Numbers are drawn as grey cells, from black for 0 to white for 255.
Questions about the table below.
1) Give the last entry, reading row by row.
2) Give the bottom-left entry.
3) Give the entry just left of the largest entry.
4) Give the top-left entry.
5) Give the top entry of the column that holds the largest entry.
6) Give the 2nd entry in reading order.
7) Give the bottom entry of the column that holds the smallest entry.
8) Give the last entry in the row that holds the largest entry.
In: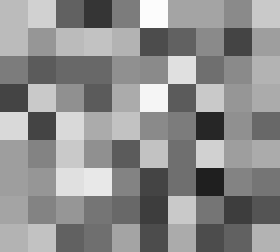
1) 179
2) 179
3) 124
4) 187
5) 252
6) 209
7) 76
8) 201

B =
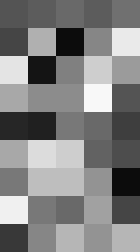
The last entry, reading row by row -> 182
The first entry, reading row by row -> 84
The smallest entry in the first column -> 38
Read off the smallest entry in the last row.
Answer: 56
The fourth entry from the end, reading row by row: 134
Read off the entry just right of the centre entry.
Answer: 105
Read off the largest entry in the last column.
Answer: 234
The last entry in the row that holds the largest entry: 84
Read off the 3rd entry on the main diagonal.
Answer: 128
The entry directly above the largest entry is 206
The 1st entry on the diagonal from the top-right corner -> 112
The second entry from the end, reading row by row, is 147
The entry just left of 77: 98

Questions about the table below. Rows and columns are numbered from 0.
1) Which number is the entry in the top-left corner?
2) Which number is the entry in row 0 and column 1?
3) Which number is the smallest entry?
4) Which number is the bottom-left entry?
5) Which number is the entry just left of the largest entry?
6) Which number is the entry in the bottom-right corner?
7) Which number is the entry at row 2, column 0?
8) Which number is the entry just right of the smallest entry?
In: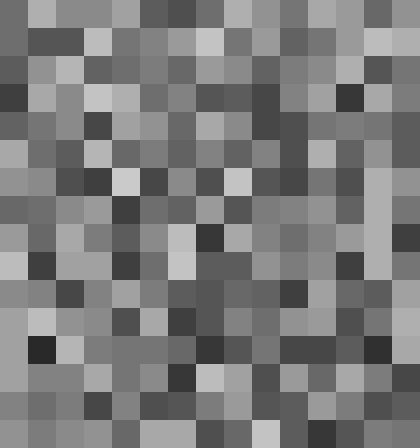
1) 110
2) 175
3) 41
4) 146
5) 63
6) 117
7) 92
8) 181

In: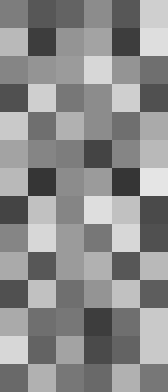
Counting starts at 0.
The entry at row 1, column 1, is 61
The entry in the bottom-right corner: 119
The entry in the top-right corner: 207
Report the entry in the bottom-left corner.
105
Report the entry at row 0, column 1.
87
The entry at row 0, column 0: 125
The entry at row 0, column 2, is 99
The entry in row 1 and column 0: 185
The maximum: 229
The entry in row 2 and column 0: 133
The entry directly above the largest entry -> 185
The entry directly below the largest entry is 74
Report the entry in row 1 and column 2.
148
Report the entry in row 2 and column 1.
148

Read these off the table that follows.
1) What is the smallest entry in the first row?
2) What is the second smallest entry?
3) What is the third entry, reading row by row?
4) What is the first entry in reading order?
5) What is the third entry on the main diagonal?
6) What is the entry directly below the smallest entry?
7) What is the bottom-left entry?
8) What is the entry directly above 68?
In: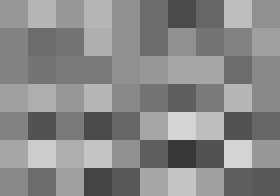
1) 74
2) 68
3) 152
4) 152
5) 122
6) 196
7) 137
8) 196

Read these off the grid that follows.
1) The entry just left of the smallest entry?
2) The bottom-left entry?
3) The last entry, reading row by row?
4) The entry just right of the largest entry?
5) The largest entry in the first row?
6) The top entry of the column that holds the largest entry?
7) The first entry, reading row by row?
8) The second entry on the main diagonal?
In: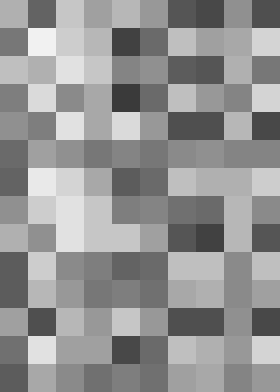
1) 168
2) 92
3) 152
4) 205
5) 198
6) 99
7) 176
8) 241

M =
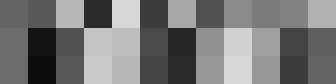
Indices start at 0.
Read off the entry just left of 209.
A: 144
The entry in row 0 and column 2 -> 183
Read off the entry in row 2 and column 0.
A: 108
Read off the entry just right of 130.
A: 176
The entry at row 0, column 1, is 88
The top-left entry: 101
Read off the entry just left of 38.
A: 74
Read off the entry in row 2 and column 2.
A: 88
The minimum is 13
